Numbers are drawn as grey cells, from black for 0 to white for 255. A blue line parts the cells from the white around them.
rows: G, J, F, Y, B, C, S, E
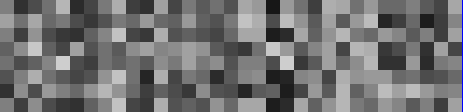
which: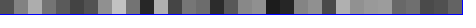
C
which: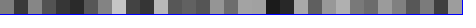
E
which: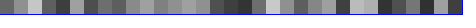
Y
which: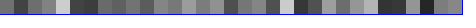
B

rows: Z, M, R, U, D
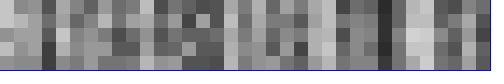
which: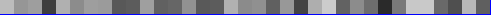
U
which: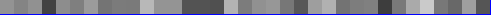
D
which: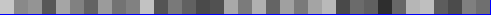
Z
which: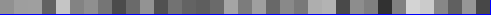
R

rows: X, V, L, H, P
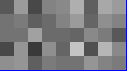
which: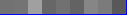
L
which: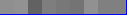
P
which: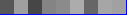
X

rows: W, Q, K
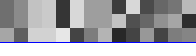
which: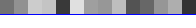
Q
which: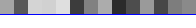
K

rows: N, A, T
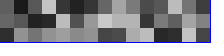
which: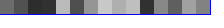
A
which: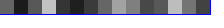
N

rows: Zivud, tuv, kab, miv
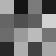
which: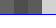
tuv
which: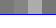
kab
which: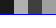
miv
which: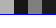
Zivud

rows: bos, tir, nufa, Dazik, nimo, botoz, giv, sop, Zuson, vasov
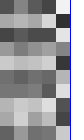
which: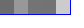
vasov
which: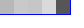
sop
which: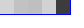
nimo

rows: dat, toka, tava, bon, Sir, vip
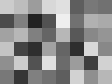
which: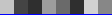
bon
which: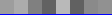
tava
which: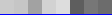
dat
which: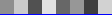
Sir
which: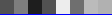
toka

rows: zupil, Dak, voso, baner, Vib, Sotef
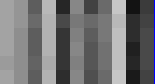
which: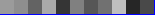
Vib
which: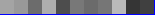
Dak
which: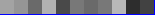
Dak

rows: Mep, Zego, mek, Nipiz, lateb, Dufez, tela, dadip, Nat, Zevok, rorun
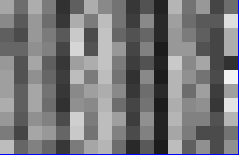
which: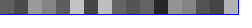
mek

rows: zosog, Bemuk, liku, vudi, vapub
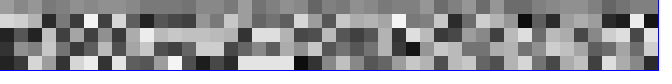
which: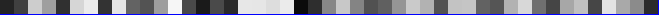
vapub
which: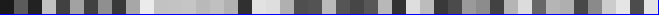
liku
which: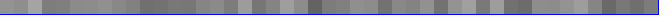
zosog

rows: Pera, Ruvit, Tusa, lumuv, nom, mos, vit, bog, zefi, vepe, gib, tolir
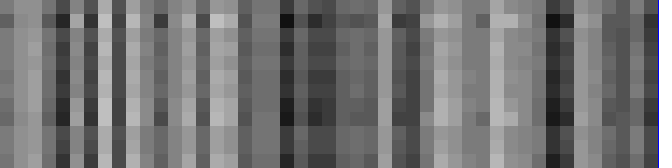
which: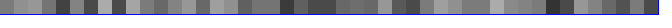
nom
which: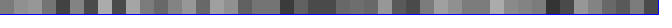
gib

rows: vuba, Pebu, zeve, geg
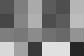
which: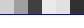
geg
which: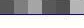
vuba
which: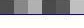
Pebu
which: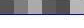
vuba

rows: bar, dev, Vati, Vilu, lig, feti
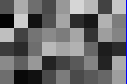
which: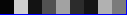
dev
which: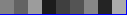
lig
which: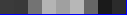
Vilu
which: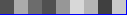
bar
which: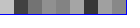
Vati

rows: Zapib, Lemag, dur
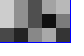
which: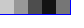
Lemag
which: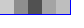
Zapib
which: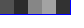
dur

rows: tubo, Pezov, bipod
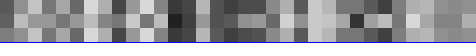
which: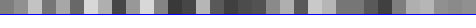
bipod
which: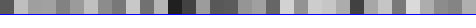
Pezov
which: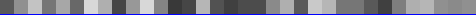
tubo

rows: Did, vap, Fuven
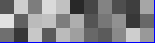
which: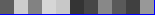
Did
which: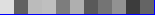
vap

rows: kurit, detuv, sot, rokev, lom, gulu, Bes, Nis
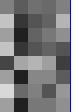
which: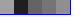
sot
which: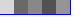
Bes

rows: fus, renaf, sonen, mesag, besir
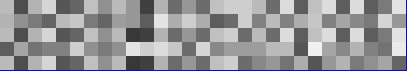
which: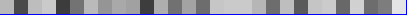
fus
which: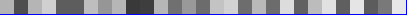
sonen
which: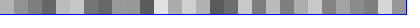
renaf
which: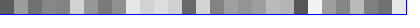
mesag

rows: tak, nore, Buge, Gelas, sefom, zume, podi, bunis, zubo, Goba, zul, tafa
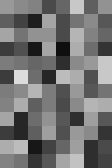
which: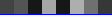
Gelas
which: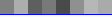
bunis
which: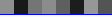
zubo
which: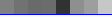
sefom

